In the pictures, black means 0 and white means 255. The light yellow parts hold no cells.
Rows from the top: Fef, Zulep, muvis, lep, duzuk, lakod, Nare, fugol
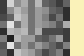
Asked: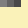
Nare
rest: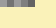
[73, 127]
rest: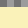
[127, 99, 73, 127]
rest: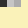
[156, 115, 73, 99, 127, 46]
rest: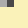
[73, 73, 60]
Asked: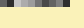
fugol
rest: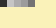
[73, 99, 127, 46]

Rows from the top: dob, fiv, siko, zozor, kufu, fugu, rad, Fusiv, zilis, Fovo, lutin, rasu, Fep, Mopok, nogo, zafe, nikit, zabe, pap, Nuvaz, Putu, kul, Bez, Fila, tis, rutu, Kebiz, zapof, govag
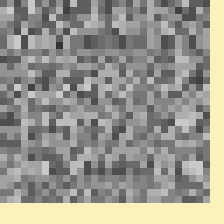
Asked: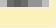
siko
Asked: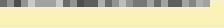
Mopok
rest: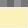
[147, 119, 147, 147, 132, 132, 147, 147, 132, 132, 147, 147, 119, 132, 107, 132, 174, 132, 119, 94, 132]
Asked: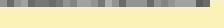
Fovo
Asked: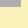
lutin

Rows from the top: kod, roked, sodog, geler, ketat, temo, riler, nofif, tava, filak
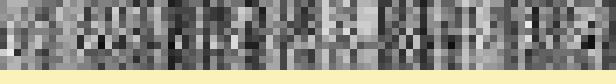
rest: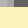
[193, 166, 113, 179, 98, 153, 141, 98, 113, 179, 141, 98, 46, 58, 84, 179, 84, 113, 70, 70, 179, 179, 58, 129, 58, 153, 129, 129, 70, 84, 58, 153, 98, 205, 205, 70, 166, 166, 205, 205, 193, 46, 113, 70, 113, 153, 153, 46, 141, 141, 58, 113, 84, 166, 84, 193, 205, 70, 129, 84, 70, 129, 234, 31, 166, 113, 46, 153, 113, 193, 193, 46, 129, 153, 58]
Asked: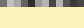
sodog
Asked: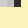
geler
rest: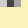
[166, 205, 205, 193, 46, 113, 70, 113, 153, 153, 46, 141, 141, 58, 113, 84, 166, 84, 193, 205, 70, 129, 84, 70, 129, 234, 31, 166, 113, 46, 153, 113, 193, 193, 46, 129, 153, 58]
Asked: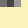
tava
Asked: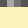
tava

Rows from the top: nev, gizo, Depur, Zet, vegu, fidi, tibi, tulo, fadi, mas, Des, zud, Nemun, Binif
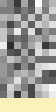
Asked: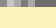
fadi
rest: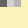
[223]
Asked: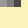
mas
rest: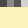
[223, 235]

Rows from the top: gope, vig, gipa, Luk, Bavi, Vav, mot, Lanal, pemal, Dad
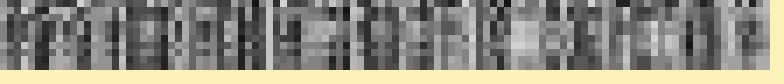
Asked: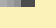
Dad
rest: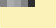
[131, 88, 62, 115, 160, 196, 102, 88, 62, 115, 160]
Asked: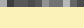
Dad
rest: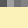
[196, 102, 76, 76, 131, 131, 131, 160, 146, 88, 115, 102, 76, 102, 160, 160, 160, 115, 146, 172, 172]
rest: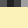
[172, 196, 62, 184, 34, 131, 184]

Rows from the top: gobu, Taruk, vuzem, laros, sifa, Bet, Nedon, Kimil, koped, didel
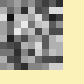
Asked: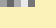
laros
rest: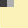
[160, 219, 91, 176, 176]
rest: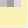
[105, 33, 62]
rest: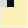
[192, 192, 160, 219, 105, 33, 62]
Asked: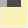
sifa
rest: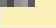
[176, 205]
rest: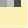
[176, 75, 75]

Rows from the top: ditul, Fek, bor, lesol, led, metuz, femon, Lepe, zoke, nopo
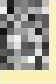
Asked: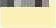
nopo
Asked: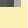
femon
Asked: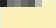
ditul
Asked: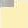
Fek

